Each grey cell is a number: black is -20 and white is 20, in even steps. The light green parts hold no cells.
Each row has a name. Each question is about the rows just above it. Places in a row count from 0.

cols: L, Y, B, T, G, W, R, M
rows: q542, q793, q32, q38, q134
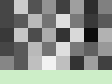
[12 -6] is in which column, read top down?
Y
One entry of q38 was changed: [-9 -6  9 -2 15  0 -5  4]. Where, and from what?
5, [-1]
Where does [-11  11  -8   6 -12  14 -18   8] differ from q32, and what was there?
3, [7]
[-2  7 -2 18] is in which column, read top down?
T

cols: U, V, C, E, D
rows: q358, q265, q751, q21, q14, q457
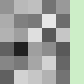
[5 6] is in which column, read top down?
C
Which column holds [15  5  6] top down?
C
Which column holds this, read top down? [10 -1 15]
C
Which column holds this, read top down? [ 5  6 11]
C
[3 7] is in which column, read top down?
U

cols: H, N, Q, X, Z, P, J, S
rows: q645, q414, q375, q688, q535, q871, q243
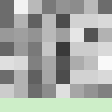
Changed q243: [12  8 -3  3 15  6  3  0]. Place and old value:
3, [2]
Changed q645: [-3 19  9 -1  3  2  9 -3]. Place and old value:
1, [18]

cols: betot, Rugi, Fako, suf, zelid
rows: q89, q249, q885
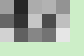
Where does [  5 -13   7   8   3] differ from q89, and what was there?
1, [-14]
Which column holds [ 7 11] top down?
Fako
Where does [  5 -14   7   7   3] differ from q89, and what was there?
3, [8]

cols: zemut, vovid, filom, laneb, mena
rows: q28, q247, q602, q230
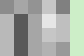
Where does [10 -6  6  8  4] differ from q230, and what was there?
0, [9]
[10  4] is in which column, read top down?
mena
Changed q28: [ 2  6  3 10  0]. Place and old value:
3, [11]
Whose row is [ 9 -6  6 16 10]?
q247
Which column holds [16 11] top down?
laneb
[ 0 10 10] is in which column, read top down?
mena
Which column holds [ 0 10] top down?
mena

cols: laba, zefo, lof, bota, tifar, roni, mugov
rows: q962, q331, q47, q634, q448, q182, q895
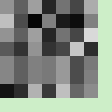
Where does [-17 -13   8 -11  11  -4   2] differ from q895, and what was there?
4, [10]
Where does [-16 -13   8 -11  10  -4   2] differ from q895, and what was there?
0, [-17]
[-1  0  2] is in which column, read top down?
mugov
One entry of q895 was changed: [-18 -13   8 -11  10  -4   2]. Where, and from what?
0, [-17]

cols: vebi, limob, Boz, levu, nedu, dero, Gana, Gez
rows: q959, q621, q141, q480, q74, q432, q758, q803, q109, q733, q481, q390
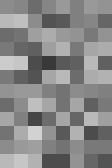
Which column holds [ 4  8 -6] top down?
nedu
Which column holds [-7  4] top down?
Boz
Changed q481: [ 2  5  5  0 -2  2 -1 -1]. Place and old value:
1, [4]
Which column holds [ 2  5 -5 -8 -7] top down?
Boz
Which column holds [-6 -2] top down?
nedu
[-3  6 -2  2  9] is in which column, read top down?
vebi

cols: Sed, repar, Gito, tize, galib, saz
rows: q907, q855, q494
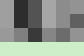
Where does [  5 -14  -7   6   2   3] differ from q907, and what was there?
1, [-13]
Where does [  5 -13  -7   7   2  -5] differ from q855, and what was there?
3, [6]
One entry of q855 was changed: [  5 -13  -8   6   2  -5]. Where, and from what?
2, [-7]
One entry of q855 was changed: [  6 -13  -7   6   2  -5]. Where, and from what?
0, [5]
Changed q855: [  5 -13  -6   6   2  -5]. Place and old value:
2, [-7]
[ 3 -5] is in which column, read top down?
saz

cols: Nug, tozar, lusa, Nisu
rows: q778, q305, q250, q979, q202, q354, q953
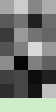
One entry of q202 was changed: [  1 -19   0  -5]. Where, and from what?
0, [2]
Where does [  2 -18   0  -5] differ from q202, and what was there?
1, [-19]
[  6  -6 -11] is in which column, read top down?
Nug
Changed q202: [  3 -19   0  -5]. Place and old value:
0, [2]
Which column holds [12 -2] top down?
tozar
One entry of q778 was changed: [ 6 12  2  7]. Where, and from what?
2, [1]

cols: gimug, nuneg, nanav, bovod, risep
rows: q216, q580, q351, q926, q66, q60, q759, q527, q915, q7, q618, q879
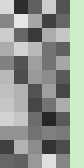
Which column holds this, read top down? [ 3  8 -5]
nuneg
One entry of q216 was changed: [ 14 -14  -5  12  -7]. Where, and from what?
1, [-13]
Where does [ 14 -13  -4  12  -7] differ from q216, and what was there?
2, [-5]
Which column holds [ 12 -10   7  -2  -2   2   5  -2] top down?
bovod
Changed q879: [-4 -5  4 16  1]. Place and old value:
3, [15]
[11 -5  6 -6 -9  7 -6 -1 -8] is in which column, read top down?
risep

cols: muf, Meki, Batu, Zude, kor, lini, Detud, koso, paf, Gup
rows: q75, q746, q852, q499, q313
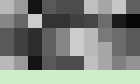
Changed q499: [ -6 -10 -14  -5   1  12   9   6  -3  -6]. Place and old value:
2, [-13]
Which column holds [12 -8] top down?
lini
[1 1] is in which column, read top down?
kor

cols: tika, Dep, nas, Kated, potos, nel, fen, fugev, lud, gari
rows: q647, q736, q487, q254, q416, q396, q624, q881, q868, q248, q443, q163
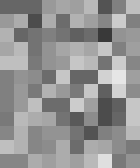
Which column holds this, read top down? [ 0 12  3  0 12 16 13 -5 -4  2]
lud
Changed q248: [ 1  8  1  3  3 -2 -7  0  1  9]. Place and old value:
8, [2]
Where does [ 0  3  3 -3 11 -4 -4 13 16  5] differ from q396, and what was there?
2, [2]
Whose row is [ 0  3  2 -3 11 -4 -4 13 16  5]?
q396
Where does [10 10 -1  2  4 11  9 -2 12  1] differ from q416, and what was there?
3, [3]
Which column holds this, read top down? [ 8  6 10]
tika
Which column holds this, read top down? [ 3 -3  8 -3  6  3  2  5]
Kated

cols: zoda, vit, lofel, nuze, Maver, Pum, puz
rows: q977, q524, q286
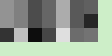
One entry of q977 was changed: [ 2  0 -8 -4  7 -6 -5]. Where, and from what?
0, [3]
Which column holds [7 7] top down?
Maver
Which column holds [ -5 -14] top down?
puz

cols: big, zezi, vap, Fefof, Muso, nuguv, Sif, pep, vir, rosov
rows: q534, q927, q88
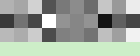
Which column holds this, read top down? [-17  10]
pep
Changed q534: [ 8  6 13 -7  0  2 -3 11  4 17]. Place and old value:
4, [-1]
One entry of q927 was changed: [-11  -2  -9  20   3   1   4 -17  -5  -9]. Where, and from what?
6, [3]
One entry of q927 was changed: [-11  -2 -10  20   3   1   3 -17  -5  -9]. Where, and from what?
2, [-9]

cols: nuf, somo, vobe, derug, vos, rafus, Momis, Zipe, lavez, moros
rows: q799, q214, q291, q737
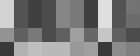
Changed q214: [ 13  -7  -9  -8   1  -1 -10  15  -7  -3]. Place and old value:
2, [-10]
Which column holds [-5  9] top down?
vos
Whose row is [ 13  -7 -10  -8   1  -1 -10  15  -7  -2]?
q799

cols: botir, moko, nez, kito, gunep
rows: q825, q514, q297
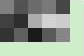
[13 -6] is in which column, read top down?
kito
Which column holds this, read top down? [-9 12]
gunep
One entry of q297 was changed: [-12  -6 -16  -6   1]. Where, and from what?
1, [-5]

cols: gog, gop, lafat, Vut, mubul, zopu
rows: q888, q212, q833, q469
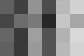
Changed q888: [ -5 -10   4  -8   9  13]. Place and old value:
2, [3]
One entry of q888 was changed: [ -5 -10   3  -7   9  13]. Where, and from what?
3, [-8]

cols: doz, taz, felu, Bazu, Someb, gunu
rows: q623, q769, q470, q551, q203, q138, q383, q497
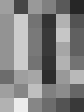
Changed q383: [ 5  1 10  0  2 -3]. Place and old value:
5, [-4]
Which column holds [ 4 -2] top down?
felu
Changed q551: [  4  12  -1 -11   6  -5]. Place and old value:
0, [3]
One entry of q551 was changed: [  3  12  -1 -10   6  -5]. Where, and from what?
3, [-11]
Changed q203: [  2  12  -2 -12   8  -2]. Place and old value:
0, [3]
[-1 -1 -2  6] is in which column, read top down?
felu
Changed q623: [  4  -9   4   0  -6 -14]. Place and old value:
0, [5]

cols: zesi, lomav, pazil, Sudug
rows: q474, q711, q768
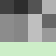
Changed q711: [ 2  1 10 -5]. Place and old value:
3, [-4]
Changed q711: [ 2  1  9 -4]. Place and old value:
2, [10]
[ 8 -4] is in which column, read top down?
Sudug
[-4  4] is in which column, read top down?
Sudug

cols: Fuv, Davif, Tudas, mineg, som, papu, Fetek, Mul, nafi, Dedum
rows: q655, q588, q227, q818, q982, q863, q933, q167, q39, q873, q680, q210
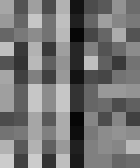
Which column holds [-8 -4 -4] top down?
Fetek
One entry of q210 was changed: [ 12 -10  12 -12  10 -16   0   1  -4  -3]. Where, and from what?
7, [0]
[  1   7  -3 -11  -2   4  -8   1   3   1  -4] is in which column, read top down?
nafi
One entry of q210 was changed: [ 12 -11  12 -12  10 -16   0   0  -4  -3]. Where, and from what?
1, [-10]
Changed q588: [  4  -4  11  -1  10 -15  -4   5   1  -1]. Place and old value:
3, [-2]
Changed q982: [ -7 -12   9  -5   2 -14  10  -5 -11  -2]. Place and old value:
4, [3]

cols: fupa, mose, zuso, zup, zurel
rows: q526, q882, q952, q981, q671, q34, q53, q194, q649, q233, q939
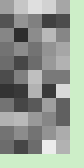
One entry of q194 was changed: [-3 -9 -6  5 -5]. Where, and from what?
0, [-2]
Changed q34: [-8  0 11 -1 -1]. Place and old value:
2, [10]
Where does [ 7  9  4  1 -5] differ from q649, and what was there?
0, [8]

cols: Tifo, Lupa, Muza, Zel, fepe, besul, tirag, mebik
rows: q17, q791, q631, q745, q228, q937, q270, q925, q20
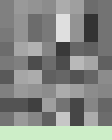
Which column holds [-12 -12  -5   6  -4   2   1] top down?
tirag
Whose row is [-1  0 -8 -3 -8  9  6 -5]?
q228
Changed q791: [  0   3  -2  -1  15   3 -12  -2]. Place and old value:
2, [-3]

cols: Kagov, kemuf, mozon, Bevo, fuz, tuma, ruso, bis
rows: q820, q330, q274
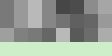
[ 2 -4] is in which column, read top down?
ruso
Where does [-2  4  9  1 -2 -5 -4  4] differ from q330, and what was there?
0, [-1]
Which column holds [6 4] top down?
bis
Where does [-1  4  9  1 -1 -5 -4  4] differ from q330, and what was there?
4, [-2]
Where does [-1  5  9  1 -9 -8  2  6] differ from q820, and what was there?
1, [4]
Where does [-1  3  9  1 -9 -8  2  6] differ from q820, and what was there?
1, [4]

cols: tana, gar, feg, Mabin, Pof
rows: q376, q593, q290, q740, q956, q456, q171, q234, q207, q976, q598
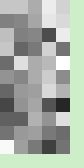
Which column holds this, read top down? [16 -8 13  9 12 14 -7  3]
Mabin
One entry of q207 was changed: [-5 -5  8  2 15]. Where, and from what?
3, [3]
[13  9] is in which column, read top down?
Mabin
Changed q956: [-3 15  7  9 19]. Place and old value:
4, [20]
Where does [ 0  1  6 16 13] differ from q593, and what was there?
4, [14]

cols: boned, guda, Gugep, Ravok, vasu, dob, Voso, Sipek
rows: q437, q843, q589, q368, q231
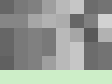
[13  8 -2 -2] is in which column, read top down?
Sipek
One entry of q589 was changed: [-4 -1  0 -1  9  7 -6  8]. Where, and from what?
5, [6]
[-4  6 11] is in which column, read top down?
dob
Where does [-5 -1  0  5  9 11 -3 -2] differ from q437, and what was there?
0, [-4]
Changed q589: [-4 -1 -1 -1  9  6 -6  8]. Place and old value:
2, [0]
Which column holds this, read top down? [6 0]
Gugep
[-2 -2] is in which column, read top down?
Sipek

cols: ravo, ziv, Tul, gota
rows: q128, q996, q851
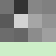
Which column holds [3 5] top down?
gota
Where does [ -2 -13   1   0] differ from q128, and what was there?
1, [-12]
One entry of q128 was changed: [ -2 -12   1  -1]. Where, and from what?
3, [0]
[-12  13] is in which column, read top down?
ziv

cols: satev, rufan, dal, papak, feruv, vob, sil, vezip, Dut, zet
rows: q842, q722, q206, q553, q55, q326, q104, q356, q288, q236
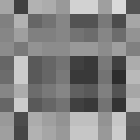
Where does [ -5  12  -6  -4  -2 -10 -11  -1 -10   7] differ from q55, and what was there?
0, [-4]
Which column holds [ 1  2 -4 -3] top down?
satev
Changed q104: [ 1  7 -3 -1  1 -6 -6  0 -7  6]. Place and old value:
5, [-5]
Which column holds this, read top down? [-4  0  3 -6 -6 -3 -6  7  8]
dal
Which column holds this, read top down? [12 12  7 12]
rufan
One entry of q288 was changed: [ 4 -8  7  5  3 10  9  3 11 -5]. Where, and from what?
6, [10]

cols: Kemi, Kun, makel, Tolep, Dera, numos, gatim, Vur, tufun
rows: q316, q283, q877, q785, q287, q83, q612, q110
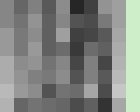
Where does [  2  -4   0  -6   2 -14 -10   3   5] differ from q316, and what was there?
0, [1]
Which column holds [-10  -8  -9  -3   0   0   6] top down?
gatim
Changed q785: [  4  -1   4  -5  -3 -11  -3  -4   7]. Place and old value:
7, [-5]
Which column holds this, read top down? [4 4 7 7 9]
Kemi
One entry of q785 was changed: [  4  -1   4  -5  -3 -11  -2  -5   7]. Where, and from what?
6, [-3]

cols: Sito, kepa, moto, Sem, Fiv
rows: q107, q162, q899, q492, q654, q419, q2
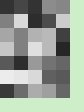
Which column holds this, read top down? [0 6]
Sito
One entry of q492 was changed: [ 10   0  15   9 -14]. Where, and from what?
0, [11]
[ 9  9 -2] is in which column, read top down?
Sem
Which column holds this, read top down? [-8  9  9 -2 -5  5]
Sem

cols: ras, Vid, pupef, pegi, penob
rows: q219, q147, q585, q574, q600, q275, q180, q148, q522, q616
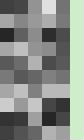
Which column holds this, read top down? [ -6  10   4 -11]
Vid
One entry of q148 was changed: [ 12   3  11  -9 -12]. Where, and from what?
1, [4]
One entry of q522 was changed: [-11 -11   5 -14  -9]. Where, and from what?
0, [-12]
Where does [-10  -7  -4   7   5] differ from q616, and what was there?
3, [8]
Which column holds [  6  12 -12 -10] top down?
ras

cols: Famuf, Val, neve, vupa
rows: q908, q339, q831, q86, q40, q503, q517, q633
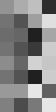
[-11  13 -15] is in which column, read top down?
neve
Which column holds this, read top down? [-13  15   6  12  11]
vupa
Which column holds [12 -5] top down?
vupa
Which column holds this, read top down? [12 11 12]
vupa
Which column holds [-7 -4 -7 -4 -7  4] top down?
Val

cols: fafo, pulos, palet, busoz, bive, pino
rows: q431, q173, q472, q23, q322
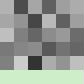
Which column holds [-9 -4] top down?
palet
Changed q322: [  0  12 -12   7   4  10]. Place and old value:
4, [3]
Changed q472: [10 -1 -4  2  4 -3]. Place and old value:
1, [0]
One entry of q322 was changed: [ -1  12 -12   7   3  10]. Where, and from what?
0, [0]
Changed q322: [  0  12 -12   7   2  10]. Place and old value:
4, [3]
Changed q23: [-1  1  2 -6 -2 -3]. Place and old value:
5, [-4]
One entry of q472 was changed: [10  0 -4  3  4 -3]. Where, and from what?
3, [2]

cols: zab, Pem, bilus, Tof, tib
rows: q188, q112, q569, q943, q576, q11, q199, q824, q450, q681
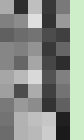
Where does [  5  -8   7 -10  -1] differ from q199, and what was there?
4, [-2]
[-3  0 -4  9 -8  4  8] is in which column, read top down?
Pem
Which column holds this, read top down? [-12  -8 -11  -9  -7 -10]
Tof
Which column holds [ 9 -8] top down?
Pem
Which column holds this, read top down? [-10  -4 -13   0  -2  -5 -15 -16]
tib

